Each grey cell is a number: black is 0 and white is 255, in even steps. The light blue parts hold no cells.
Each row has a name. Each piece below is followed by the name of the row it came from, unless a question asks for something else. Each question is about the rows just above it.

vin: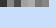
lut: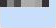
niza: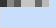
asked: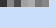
vin
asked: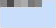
vin
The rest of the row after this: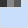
[197 197 104 185]
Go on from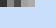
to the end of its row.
[120 134]

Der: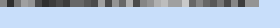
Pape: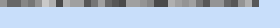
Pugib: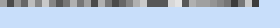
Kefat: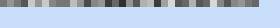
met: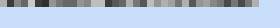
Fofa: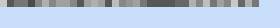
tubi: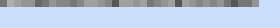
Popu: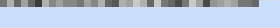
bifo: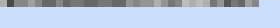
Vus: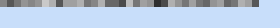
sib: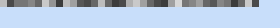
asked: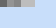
met
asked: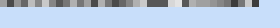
Pugib
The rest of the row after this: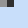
[ 74 176 148 118 160 118 103 148 160 103 118 176 160  87]

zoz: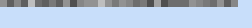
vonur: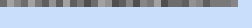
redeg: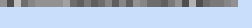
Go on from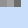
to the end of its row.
[ 95 121  95 109 134  95 134  95 146 134 109 109  95 121 146  79 178  79
 109 121 121 134 146]
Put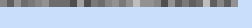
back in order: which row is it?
zoz

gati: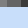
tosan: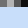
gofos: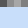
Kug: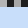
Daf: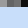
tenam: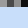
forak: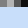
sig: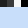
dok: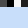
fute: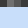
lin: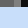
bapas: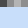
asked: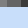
gati
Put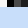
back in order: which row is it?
dok
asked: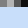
forak

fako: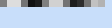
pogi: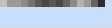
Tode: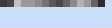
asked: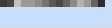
Tode
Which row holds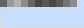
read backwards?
pogi

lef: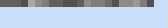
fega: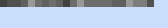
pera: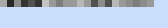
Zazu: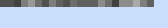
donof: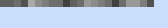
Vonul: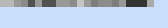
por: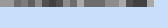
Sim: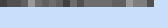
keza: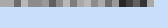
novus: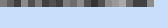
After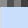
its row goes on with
[ 81  65 125 109 140  81  52  81 140 153 169 109  65  65 140]
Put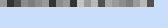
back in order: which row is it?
Vonul
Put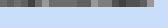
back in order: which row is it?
fega

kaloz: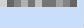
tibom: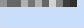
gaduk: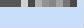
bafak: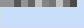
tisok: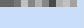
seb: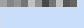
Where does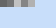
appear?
tisok
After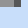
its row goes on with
[147 102 193 133 117 193 117  73]
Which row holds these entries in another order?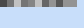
bafak
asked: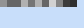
tibom
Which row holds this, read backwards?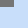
kaloz

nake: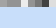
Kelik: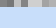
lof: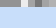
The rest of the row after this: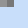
[ 65 222]
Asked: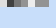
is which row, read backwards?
nake
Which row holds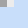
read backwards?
lof
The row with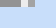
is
lof
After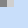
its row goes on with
[207 163 178]
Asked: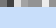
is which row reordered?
nake

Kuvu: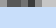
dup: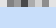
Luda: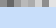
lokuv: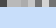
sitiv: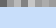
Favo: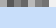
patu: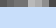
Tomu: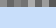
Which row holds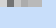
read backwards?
lokuv
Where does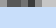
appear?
Kuvu
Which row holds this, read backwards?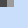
dup
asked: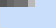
patu
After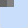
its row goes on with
[115 172 103 156  88]

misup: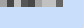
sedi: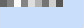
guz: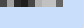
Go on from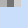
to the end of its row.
[87]
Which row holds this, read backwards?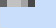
misup
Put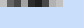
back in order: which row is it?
guz
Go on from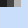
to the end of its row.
[193 193 101]

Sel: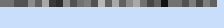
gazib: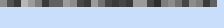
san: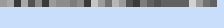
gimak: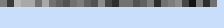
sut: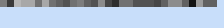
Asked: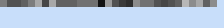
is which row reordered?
sut
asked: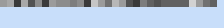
san
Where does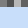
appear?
Sel
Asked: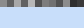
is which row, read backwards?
Sel
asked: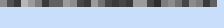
gazib
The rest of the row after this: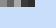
[140  82 113 125  82 183  97 168  97 140 168 113  70  97  19 113 113  82
 125  70 125  97]

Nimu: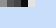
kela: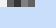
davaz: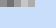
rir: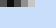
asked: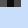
rir
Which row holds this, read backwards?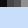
Nimu
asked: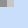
rir
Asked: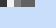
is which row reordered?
kela

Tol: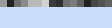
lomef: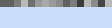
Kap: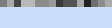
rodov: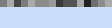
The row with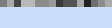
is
Kap
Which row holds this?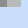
Tol
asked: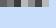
lomef
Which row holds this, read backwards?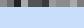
rodov
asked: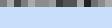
rodov

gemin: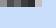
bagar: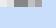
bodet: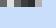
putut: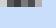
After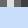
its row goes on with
[ 46 177]
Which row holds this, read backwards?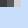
putut
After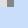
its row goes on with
[134 193 162]

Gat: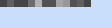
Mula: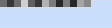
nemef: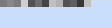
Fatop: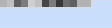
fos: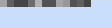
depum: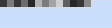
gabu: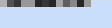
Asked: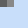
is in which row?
gabu
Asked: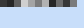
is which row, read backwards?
depum
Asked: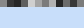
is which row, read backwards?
depum

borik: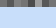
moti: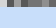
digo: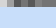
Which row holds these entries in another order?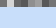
moti
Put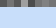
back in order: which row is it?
borik
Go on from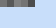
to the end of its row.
[159  88 116]

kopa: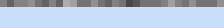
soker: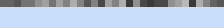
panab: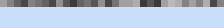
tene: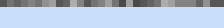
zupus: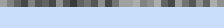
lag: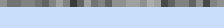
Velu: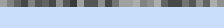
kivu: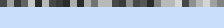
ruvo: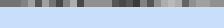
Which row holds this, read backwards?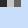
kivu
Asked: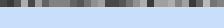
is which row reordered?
panab
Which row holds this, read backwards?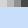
kivu
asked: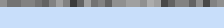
lag

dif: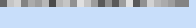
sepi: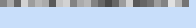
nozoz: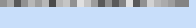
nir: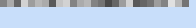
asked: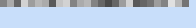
sepi
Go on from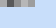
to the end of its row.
[183  74 183 197 145 224 197 157  89 145  89 131 224  89 145 210 183 171
 157 131 131]
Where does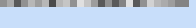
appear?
nozoz

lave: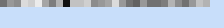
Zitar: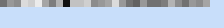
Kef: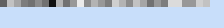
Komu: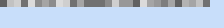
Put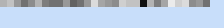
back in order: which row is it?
lave
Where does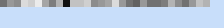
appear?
lave
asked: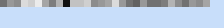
Zitar

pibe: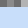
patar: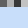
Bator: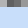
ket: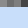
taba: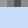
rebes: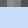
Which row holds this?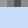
taba
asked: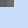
Bator
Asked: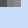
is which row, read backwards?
rebes
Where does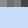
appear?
ket
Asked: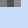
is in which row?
taba
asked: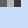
patar

